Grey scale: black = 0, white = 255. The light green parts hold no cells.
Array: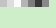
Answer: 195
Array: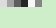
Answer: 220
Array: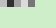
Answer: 191
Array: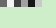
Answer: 105
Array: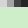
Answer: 213
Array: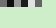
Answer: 112
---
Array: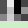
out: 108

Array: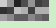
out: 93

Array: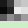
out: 114

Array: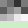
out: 233

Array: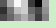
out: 144

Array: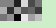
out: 5
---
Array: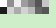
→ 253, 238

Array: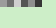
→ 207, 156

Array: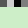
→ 207, 125

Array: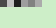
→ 195, 171

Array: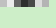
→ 235, 220

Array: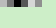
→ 214, 187

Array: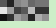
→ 230, 187

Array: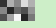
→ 246, 220

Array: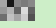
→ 220, 205

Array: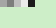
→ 234, 192
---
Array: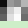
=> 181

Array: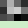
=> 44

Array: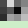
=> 131

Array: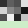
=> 222

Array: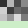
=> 137

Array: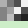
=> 242
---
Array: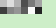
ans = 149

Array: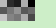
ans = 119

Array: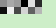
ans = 71

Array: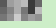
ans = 203

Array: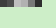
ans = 191

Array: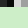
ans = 217

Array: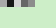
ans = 212

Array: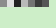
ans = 34

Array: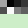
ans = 124
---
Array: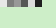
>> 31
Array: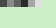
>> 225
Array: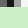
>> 245
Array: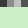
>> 83
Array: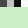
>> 250
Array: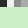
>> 170
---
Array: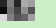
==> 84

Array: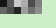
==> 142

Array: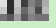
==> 185

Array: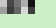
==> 60

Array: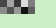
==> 95

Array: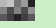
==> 143
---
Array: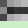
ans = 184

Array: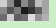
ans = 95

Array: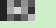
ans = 64

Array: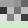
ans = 212

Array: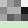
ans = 123

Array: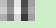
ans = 215

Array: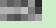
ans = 81

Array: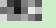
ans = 140
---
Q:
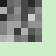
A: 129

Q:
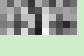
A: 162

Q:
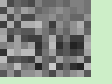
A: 144

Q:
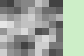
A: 178

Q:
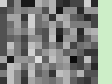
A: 69

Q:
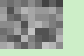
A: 153

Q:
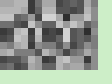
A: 141

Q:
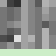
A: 132

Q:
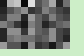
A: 69
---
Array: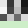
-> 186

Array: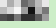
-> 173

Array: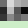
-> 84

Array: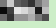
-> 25

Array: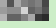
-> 115

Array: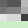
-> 129

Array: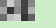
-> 67
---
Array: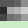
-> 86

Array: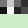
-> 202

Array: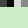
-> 11

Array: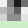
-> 126

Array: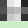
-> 229

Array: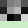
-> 126
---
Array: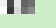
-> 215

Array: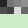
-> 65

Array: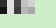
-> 59

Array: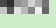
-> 132

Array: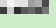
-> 105

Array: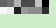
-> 140

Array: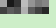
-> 92

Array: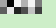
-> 78

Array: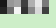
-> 136
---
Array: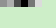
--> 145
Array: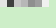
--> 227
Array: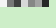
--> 244
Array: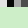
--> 226
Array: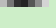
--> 187
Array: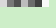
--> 217
